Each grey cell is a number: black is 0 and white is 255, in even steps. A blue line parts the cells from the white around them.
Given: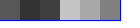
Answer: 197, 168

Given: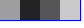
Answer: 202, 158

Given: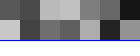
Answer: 200, 193

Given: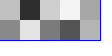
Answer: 243, 227

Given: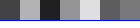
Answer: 223, 179

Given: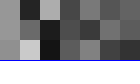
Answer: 202, 173
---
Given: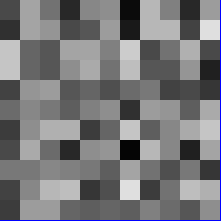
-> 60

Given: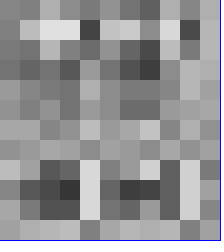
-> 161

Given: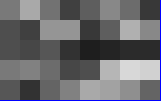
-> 86

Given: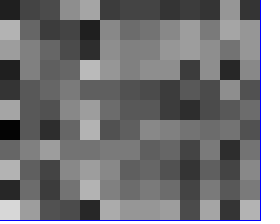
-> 215

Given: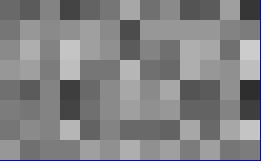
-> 151

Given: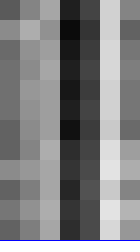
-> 98

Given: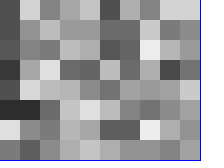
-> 123
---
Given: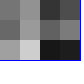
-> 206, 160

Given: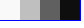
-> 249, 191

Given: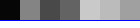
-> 201, 187

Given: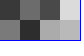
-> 219, 185

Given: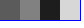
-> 215, 129

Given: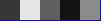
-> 230, 139

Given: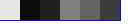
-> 231, 128

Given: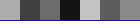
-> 194, 172
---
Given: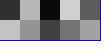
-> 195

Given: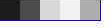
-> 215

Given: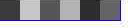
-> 179

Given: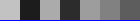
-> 171

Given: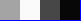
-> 164

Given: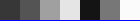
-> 229

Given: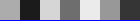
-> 214
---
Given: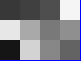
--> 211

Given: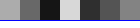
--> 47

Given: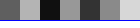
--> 51

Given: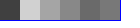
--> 136

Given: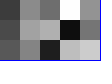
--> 30

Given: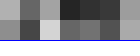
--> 114

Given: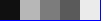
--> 124
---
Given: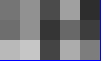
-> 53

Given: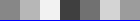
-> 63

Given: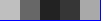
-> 34

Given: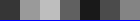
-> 96

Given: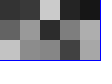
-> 44

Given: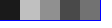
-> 144

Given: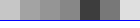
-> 135
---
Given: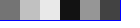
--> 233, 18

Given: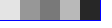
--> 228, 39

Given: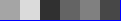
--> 219, 48

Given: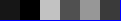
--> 194, 0

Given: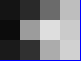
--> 222, 12

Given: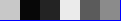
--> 235, 7

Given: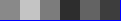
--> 196, 45

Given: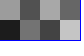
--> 197, 28
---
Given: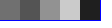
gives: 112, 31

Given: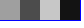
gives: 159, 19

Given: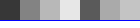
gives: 55, 196

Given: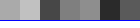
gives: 170, 90

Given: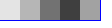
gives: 228, 162

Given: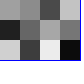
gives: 160, 12
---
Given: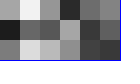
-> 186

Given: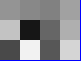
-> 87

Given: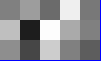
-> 205

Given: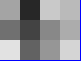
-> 150

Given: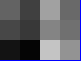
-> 196

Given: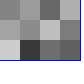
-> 110

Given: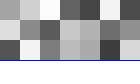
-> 124

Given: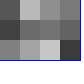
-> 198

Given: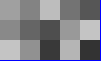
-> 57

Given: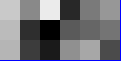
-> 26
